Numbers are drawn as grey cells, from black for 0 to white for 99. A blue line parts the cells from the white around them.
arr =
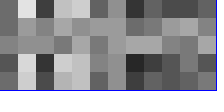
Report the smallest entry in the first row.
20
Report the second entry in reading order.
88
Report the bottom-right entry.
47
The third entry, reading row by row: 24
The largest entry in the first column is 51
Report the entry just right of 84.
20
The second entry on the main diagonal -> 60
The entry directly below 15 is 24
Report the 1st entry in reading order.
42
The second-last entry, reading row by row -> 38
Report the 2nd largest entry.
84
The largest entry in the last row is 80
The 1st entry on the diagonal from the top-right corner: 38
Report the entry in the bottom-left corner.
42
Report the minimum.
15
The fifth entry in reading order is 80
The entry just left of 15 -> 56
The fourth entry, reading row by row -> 75

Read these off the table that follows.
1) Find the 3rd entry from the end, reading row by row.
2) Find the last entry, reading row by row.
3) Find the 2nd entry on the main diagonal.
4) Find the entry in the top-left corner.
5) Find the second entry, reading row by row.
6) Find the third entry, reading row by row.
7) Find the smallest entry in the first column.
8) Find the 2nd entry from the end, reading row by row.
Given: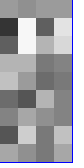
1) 56
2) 65
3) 96
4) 60
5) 56
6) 60
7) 20
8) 47

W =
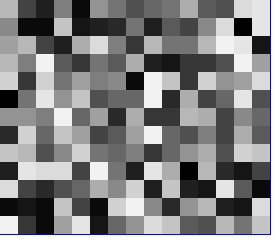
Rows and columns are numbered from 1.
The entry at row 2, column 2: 4
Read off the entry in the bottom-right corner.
76
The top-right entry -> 89
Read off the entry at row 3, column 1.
62
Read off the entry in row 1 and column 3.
12
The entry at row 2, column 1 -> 53
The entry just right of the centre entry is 21
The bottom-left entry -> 94
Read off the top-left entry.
71
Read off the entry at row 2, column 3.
4
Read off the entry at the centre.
67
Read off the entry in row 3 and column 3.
26
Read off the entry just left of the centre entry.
16

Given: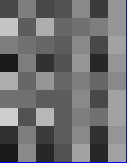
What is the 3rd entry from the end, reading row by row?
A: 63
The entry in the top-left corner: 28
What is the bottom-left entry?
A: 10
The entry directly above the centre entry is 32
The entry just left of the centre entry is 58
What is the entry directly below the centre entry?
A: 36
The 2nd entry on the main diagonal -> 36
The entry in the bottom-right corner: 63
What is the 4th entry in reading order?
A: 32
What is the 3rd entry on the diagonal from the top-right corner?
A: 53
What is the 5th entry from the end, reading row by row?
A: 15
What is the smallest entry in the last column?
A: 53
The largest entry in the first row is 58
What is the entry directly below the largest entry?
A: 19
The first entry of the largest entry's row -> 80
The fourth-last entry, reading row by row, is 32
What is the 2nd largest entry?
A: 76

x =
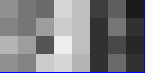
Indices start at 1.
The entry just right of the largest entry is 74
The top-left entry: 56
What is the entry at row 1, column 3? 41
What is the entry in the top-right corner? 10
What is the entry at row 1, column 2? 46
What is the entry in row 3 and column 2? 61
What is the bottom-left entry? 56
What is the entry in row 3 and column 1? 70
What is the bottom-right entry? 19

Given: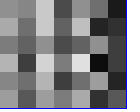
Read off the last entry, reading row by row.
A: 34
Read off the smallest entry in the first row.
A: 10
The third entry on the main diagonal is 56
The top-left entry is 56
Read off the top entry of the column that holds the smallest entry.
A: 43
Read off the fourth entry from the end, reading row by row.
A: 48
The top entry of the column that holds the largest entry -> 56
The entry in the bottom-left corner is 61
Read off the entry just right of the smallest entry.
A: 24
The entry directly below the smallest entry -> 61
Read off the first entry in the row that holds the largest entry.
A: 70
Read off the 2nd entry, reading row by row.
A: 52
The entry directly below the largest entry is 43

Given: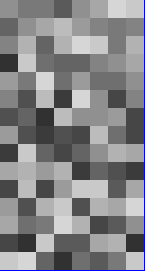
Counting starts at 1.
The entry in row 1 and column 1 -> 56
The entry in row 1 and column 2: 47
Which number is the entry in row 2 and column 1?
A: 39
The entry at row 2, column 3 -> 65
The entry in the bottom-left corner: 78
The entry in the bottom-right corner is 78
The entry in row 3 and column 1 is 51
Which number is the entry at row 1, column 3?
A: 47
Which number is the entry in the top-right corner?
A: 78

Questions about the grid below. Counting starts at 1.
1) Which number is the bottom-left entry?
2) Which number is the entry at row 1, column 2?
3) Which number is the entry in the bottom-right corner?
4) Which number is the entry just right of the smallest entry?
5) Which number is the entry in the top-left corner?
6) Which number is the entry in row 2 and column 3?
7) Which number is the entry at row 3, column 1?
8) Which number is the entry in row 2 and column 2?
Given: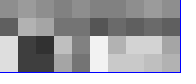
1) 86
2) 60
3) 69
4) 74
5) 55
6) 64
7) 86
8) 69

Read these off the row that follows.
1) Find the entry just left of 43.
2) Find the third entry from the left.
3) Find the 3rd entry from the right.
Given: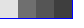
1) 88
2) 33
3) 43

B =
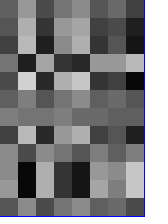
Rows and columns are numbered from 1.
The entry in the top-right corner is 25
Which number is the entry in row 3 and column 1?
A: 25
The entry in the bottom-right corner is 29
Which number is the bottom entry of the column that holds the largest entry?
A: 54
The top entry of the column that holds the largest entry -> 59
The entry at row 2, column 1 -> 33
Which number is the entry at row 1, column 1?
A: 37
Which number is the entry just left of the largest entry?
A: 29
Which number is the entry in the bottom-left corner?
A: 33
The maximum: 81
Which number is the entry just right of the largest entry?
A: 16
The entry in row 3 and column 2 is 72
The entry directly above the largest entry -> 12

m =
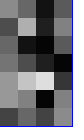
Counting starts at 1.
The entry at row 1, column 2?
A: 40
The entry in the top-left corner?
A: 54
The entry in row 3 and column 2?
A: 7
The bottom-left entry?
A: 26
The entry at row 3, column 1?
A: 40
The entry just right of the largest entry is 21
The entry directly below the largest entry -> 2

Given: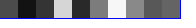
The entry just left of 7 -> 29
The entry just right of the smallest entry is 20

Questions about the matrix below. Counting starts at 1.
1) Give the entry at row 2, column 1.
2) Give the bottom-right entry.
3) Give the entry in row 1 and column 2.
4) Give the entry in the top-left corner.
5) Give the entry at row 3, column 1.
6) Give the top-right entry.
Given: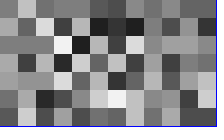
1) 66
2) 30
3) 75
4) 49
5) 49
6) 39
